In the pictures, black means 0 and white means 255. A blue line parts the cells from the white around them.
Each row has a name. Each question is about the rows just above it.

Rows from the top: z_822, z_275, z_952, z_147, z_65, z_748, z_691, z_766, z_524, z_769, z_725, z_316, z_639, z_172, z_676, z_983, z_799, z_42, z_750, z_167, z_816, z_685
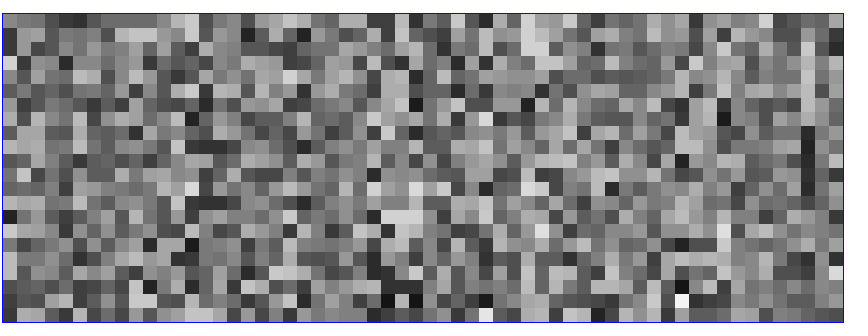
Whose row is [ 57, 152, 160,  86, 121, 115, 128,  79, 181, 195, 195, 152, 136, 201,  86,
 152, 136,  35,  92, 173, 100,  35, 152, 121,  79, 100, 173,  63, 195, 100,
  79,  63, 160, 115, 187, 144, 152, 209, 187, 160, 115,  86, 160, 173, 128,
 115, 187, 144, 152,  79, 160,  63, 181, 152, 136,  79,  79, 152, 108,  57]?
z_275
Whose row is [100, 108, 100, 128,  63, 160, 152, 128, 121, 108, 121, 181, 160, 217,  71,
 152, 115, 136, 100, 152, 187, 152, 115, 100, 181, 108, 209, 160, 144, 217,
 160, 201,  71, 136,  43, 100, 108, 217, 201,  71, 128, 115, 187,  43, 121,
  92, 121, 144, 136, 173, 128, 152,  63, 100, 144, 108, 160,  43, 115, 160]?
z_639
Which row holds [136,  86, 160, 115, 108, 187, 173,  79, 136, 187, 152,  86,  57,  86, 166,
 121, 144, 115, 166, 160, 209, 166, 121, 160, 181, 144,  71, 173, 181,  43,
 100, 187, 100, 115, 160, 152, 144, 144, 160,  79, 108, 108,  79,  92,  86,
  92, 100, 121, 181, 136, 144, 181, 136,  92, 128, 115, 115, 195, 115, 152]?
z_65

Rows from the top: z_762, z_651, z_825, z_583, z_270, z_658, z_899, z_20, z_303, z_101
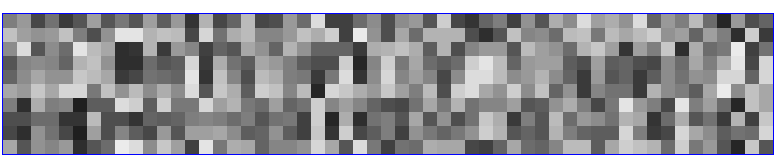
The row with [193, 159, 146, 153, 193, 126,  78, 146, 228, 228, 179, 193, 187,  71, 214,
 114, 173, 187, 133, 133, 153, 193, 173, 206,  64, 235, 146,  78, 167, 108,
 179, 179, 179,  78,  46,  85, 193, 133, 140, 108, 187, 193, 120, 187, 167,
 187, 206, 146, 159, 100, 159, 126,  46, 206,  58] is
z_651
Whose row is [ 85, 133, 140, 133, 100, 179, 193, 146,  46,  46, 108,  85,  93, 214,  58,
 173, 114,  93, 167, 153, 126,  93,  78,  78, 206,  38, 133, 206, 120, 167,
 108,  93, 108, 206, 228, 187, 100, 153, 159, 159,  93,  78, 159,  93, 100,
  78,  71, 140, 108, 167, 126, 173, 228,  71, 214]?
z_583

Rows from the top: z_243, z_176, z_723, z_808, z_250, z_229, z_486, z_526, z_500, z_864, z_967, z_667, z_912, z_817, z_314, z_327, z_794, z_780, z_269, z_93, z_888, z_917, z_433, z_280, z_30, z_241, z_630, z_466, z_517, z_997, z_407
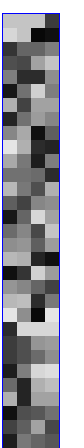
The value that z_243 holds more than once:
[196]
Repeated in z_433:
[215]
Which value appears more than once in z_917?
[229]
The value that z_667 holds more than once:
[113]
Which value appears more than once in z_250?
[44]

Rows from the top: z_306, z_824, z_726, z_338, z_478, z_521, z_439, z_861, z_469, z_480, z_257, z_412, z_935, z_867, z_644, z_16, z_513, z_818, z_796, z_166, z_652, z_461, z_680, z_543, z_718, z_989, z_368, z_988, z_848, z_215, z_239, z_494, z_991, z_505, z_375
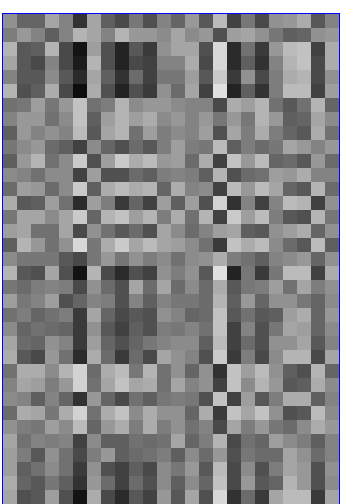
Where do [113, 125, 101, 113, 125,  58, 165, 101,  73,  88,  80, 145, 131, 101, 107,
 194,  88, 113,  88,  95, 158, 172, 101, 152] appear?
z_461
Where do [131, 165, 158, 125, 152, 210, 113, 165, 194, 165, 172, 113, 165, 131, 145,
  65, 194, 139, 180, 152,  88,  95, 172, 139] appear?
z_368

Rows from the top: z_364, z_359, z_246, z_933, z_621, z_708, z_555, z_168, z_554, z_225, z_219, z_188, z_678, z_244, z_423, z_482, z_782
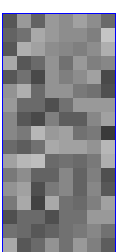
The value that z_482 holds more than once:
[113]
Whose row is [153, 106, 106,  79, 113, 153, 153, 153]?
z_555
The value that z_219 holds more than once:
[106]

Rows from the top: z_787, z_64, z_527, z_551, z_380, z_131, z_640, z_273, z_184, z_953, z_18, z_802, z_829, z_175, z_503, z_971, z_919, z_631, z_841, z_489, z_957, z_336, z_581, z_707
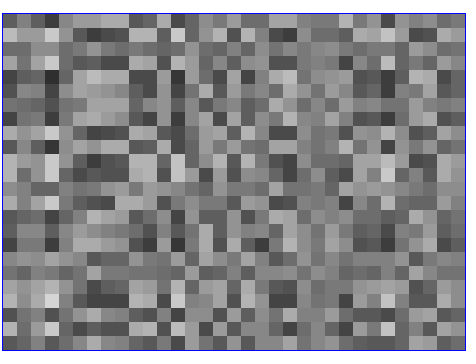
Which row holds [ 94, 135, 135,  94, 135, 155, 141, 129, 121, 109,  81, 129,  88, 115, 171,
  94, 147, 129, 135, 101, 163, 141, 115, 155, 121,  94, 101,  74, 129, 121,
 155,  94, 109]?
z_971
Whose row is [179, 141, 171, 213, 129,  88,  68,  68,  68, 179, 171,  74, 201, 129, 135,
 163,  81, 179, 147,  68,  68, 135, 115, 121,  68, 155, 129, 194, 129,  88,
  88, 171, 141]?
z_957
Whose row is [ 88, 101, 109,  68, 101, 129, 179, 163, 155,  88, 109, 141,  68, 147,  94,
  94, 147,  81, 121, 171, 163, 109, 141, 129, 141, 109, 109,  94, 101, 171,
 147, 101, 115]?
z_503
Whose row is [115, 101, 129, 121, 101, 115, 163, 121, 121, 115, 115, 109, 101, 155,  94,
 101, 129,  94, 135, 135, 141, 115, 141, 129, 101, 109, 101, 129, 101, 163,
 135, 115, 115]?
z_841

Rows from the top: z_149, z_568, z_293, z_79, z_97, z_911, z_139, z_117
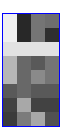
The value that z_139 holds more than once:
[66]
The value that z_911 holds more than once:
[89]
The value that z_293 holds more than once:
[226]
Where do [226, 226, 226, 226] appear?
z_293
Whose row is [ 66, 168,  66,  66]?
z_139

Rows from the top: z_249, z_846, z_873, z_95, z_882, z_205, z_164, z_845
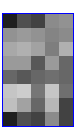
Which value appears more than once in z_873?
[176]
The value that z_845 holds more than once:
[66]
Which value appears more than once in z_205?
[197]
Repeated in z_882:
[103]
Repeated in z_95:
[154]
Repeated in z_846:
[146]
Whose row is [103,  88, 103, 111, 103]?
z_882

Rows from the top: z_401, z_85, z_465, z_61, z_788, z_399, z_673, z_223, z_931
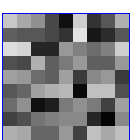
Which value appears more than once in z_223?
[136]
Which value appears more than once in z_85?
[87]
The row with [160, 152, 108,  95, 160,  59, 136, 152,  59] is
z_788
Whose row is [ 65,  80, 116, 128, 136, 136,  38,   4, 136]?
z_223

